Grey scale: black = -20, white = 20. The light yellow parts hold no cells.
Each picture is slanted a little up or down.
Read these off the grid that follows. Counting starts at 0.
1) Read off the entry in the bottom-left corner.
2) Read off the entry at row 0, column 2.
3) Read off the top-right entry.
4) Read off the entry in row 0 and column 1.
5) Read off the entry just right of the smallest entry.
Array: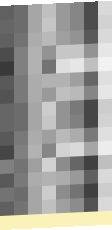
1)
-5
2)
6
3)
14
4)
-3
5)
0

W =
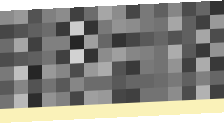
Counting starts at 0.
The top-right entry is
-12
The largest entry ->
13
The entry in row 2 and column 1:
6
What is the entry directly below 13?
-8
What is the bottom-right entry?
-10
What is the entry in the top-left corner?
2
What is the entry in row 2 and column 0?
-3
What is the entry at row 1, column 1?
-7
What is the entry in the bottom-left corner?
-2
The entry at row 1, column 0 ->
-9
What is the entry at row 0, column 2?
-7
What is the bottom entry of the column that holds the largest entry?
-9
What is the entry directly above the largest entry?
-14
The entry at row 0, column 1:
4

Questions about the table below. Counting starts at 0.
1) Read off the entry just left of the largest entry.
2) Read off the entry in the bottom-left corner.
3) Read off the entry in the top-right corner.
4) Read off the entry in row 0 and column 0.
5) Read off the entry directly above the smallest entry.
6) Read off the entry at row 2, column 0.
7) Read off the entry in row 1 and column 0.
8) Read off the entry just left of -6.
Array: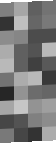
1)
6
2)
-1
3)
-2
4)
0
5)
-2
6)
2
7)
-12
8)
-10

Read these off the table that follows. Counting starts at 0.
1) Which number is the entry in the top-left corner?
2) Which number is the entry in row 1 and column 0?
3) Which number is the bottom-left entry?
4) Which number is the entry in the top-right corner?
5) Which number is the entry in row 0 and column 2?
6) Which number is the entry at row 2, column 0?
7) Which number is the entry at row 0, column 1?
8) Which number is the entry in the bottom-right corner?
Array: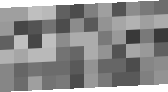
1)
5
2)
4
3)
1
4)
-3
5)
10
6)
-5
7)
5
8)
3

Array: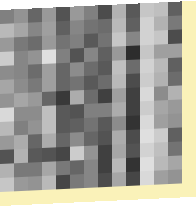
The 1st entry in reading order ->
0
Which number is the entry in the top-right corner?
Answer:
-5
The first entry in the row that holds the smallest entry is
12
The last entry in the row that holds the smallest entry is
5
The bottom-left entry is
11
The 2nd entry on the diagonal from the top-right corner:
8
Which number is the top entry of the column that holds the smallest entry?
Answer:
-6
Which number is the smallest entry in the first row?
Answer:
-8
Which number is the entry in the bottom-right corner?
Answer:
3
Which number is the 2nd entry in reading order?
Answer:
3
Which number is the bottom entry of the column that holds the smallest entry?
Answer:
-9
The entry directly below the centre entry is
0
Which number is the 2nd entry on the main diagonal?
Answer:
6
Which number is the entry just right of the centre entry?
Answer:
-10
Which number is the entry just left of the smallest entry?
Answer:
4
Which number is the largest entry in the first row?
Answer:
11
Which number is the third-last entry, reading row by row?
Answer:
14
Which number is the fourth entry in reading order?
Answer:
4
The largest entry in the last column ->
8
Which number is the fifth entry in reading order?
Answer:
-7
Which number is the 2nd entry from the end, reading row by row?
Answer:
5
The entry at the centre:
-3
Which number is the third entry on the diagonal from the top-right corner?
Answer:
13
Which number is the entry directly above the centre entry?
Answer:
-6
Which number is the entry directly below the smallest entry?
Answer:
-3
